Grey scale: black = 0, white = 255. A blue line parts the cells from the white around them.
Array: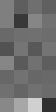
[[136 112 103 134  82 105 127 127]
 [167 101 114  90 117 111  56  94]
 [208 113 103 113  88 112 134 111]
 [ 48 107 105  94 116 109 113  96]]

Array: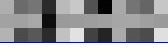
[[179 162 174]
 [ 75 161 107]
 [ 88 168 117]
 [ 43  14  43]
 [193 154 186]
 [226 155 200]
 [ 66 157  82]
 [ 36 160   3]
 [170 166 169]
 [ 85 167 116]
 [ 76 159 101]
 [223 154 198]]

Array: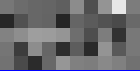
[[114 117 130  39 119]
 [ 74  60 142  81 108]
 [ 43 141 158 103 103]
 [104 102 156 100 101]
 [150  45 149  37  95]
 [128  93 110 101 140]
 [125  42  78  91  79]
 [137 148 125  82 148]
 [128  89  49  74 231]
 [113 120 120 105 124]]

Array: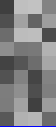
[[ 88 124 125  82  67 142 108  79  63]
 [177 162 143 130  85 119 188 162 191]
 [182  64  78  69 109 121 190  99 194]
 [106 156 127 131 167 178  75 158 131]]

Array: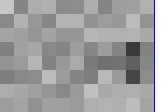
[[157 172 126 147 128 164 136 198]
 [164 167 136 155 161 160 177 133]
 [145 159 140 181 167 149 151 172]
 [160 149 188 130 136 163 135 175]
 [159 136 155 152 133 149 178 138]
 [155 154 133 170 157 150 178 140]
 [174 191 126 122 135 181 146 173]
 [178 169 185 113 156 177 157 132]
 [175 173 154 115 132 176 152 158]
 [188 175  70  96  57 178 187 159]
 [164 169 140 135 130 168 147 176]]

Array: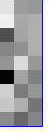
[[138 199 207   5 149 134  79 239 226]
 [104 175 123 162 219 145 164 169 156]
 [135 118 150 129 152 174 175 174 152]]
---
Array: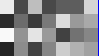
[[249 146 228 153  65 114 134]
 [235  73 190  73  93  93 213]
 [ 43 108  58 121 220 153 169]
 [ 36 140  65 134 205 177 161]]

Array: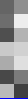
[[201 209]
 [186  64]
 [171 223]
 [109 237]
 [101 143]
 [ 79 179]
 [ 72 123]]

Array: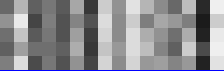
[[146 233  69 126  82 132  82 220 139 204 126 167 152 126  27 204]
 [126 220  75 119  82 146  69 212 139 212 152 159 132 152  34 226]
 [111 196  90 119  82 159  62 212 139 220 173 146 111 173  34 233]
 [104 181  96 119  90 167  56 204 146 226 181 139 104 189  41 239]
 [ 96 159 111 111  96 173  56 196 152 220 189 132  96 204  75 239]]

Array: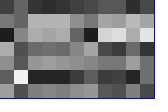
[[172  80 106 112 106 134 165  73  59 106  52]
 [158  80 126 134 126 142 150  87  80 126  73]
 [142  87 150 158 150 142 134 119 119 158 112]
 [119 100 180 180 180 142 119 165 158 186 165]
 [ 93 241  37  37  37  59  93  59  65  37 112]
 [ 65 100  52  45  52  65  73  87  87  45  73]
 [ 29 134 172 165 172 100  29 213 221 172 227]]

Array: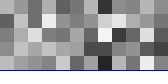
[[188 160 146 132 202 103 160  36 182 118 237 132]
 [182 152 110 174  97 118 182  52 140 132 182 140]
 [140 194 167 194 167 160  75  75 132 146  91  67]
 [126 174 222 126 118 167 103 244  60 103 222  91]
 [ 97 194 110 237 146 126 146 208 230 174 152 118]]

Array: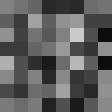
[[175  80  46  26 108 183  95  12]
 [145  65 115  88 129 203  80  12]
 [137  80 129  40 137  52  65 137]
 [129 115 101  40  46  40 108 115]
 [122 108 122  33  80  26  88 137]
 [ 95  59 161  95 145 153  65  65]
 [ 73  52 108 101 161  59  40 145]
 [ 59  59 101 115 153  73  52 145]]

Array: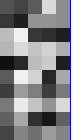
[[188 240  54  47  31]
 [181 218 195 210 174]
 [120 234 195 147 218]
 [ 97 168  47  23  97]
 [ 91 240 210  39 168]
 [ 83  68  91 218 140]
 [ 68 133 112 155 133]
 [ 61 155 126  61 120]
 [ 54  31 147 147 140]
 [ 16  39 188 203  31]]
